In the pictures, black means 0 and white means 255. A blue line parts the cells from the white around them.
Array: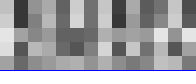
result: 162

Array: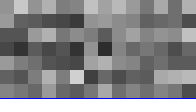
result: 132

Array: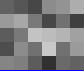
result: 133

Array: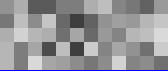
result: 182

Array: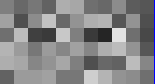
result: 98
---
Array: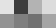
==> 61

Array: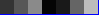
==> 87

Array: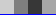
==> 127

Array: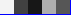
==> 65

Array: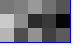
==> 128

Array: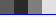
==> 41

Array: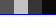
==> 194

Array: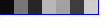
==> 119

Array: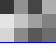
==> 145
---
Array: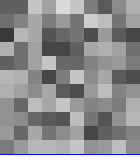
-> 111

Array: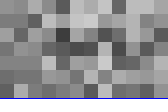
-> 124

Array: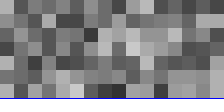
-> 142

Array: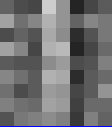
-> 162

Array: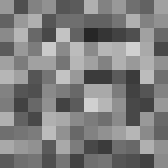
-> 98

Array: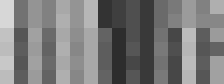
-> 215

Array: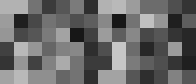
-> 156

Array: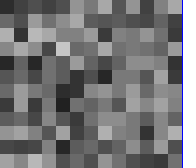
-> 105

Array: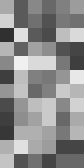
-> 210
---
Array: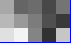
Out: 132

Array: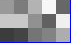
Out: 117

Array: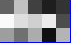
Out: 172

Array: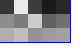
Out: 147

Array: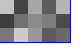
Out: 151

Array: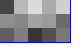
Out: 54

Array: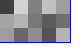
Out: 142

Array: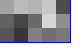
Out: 128
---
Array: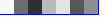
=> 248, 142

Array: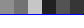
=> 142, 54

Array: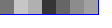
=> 117, 161

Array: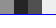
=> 144, 238

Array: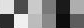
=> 225, 93

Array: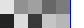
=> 227, 182

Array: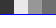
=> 53, 111
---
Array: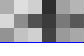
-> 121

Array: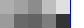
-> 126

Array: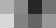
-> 100

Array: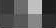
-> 135

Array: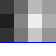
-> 238

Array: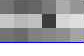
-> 213

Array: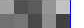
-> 142

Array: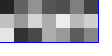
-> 186

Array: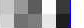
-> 231
